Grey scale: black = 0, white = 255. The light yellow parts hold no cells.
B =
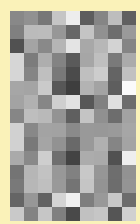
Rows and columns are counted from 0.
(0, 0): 136
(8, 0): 209
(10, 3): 111
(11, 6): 150
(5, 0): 166
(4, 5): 191
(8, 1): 136
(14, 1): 131
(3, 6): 191
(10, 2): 206
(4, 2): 191
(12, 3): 153
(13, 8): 108
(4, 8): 193
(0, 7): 189
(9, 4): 105
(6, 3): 207
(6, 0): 163
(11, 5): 200
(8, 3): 162
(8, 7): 154
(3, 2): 174
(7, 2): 185
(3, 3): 131
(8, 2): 163
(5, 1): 164
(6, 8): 109
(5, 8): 250
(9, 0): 209
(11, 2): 194

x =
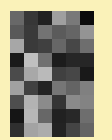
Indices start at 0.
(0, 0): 104
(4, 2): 186
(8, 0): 47
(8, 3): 35
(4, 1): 168
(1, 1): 58
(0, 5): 11
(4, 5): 25
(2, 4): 71
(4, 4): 71
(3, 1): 192
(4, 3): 64
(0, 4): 121
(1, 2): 115
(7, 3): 33
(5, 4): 100
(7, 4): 40

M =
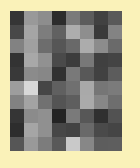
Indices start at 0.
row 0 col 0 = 53
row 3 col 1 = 168
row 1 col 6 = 58
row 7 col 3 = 36
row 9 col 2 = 124
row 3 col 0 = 51
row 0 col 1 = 153
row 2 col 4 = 105
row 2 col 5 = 172
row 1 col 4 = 173
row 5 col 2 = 70
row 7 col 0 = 53
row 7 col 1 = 139
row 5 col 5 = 169
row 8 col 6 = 74
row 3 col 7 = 68
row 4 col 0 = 57
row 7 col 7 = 82
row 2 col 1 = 160
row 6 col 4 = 94
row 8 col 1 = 165
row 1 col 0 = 72

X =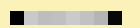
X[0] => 2
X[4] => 202
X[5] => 193
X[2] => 189

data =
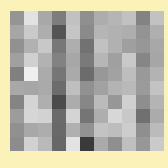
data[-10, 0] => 149
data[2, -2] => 151
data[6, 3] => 75
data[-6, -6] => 108
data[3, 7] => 160
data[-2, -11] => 144
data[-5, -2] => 155
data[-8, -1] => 168
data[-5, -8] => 108
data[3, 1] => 208
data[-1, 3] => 103
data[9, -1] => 202
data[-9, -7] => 197
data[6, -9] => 175
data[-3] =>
[156, 214, 210, 106, 212, 117, 174, 215, 200, 112, 171]
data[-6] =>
[128, 239, 171, 118, 170, 108, 152, 162, 190, 153, 179]
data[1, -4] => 177
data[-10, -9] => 168
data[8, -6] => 146
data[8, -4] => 189
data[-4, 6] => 187
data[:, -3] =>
[193, 174, 159, 201, 190, 185, 208, 200, 205, 191]
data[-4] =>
[132, 212, 175, 75, 172, 135, 187, 151, 208, 142, 180]
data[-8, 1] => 177
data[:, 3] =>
[125, 84, 119, 130, 118, 108, 75, 106, 105, 103]
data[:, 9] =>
[131, 147, 151, 134, 153, 155, 142, 112, 143, 151]
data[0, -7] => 193
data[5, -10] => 166
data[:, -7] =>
[193, 197, 174, 167, 170, 191, 172, 212, 176, 227]

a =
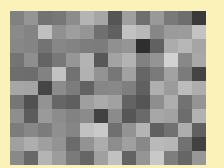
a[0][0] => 129
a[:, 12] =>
[110, 156, 183, 136, 123, 188, 114, 109, 173, 114, 102]
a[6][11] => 174
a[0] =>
[129, 149, 114, 119, 140, 180, 166, 85, 159, 111, 153, 121, 110, 58]
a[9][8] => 160
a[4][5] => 177
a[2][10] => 97
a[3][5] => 179
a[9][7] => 141
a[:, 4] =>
[140, 158, 131, 150, 114, 124, 95, 130, 133, 107, 122]
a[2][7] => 144
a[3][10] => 148
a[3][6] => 88
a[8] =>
[124, 135, 124, 143, 133, 193, 201, 112, 147, 180, 96, 113, 173, 96]
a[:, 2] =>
[114, 192, 115, 100, 130, 69, 147, 154, 124, 159, 180]
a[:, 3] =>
[119, 145, 135, 120, 194, 140, 102, 140, 143, 147, 156]
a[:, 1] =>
[149, 132, 132, 142, 109, 164, 81, 92, 135, 174, 104]
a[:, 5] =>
[180, 149, 125, 179, 177, 98, 159, 139, 193, 147, 102]
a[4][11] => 162
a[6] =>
[118, 81, 147, 102, 95, 159, 170, 161, 99, 85, 142, 174, 114, 148]
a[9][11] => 182
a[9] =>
[160, 174, 159, 147, 107, 147, 172, 141, 160, 136, 185, 182, 114, 65]
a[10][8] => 99
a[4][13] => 68
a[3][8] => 179

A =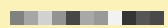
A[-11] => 129
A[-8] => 147
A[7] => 242

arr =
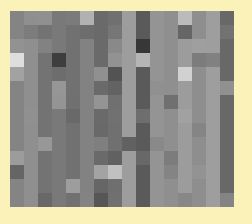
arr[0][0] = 132
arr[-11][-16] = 222
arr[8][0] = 132
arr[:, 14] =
[158, 158, 158, 129, 158, 158, 158, 158, 158, 158, 158, 158, 158, 158]
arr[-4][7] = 97
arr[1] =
[132, 124, 115, 121, 113, 109, 106, 118, 157, 90, 148, 143, 102, 142, 158, 114]
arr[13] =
[132, 143, 104, 121, 113, 131, 86, 112, 157, 90, 148, 143, 135, 142, 158, 132]
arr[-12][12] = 156
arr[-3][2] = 115
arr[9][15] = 104
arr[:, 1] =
[143, 124, 143, 143, 143, 143, 143, 144, 143, 143, 143, 143, 143, 143]
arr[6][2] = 115
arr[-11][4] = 113
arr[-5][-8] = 97
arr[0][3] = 121
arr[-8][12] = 156
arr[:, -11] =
[177, 109, 130, 130, 130, 130, 130, 130, 130, 130, 130, 130, 130, 131]
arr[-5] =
[132, 143, 151, 121, 113, 130, 127, 112, 97, 90, 137, 143, 156, 142, 158, 104]
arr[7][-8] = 157
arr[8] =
[132, 143, 115, 121, 113, 130, 105, 112, 157, 90, 148, 143, 156, 133, 158, 104]
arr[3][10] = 148
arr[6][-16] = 132
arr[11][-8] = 157
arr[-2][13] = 142
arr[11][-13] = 121
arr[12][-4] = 156
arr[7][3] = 121
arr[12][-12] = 157
